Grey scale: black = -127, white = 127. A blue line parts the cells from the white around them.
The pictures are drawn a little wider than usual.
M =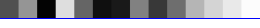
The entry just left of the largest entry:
105
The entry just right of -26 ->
-112
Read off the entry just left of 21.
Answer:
-47

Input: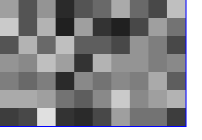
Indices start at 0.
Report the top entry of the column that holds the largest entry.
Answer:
20
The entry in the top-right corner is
63
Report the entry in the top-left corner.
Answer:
31
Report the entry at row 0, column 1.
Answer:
-43
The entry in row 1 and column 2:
51
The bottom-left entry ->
-66
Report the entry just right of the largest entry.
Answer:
-76
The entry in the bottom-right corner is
-66
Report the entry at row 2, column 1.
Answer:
51
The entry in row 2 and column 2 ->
-22

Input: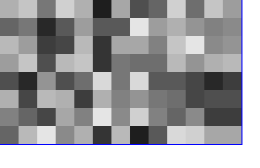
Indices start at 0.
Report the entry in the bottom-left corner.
-26
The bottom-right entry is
39
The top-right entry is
29
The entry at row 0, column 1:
69
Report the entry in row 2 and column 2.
-66
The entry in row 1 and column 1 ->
-8
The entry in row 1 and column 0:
-26
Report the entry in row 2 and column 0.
57
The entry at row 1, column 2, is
-87
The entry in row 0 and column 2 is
-8
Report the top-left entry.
48

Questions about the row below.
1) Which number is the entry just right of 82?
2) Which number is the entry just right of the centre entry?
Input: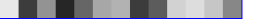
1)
93
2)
-67

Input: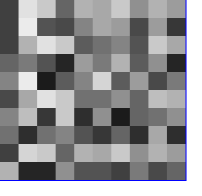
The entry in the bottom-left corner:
50
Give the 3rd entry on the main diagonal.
97
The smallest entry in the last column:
-90
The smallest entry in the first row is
-63
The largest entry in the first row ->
97
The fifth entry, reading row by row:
50
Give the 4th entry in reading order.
-26
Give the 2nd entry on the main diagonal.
107
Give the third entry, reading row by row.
73
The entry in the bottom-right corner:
-26
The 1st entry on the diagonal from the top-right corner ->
28
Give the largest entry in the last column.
50
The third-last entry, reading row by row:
-5

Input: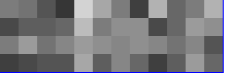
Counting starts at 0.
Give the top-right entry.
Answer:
50
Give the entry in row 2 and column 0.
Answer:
-3
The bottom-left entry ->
-64
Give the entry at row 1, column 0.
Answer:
-54
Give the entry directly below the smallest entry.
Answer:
-24
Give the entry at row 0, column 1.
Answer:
-12
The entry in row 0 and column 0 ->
-3
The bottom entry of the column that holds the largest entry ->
39
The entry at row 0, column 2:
-43
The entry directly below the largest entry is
60
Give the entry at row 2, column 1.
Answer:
27
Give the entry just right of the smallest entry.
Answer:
83
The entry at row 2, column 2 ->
-12

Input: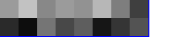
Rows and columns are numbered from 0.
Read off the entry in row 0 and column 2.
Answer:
8
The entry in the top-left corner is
27
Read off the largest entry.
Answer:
66
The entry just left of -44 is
-74
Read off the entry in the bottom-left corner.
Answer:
-85

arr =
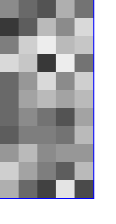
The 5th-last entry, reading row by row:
47
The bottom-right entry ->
-53
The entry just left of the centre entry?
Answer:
35
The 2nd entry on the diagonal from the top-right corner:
11
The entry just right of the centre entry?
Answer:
35
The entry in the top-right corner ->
-12
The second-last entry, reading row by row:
100
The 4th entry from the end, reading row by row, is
-22
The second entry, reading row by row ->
-22
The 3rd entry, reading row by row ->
-44
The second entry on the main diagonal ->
-34
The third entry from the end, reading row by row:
-62
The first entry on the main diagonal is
11
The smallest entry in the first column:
-71

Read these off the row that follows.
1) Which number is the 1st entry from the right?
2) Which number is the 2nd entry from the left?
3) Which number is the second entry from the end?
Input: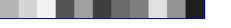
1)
-97
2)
85
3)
19

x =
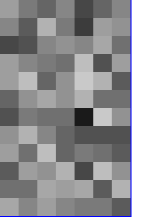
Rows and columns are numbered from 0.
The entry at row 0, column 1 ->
-5
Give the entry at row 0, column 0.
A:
30
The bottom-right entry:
-36
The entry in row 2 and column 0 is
-56
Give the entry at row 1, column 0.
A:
6
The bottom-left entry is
39
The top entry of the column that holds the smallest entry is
-56
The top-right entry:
6
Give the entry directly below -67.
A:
6
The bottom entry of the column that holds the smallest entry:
-5
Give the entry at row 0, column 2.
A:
-26
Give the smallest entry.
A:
-101

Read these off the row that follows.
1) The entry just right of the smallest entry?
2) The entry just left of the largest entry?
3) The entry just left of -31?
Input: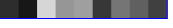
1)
86
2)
-104
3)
-10

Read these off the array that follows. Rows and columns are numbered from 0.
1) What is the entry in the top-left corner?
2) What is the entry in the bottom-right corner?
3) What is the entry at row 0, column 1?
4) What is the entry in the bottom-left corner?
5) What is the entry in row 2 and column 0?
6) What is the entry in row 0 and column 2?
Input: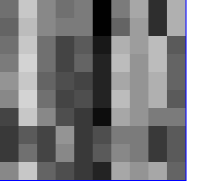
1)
-15
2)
-27
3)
71
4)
8
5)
-15
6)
8
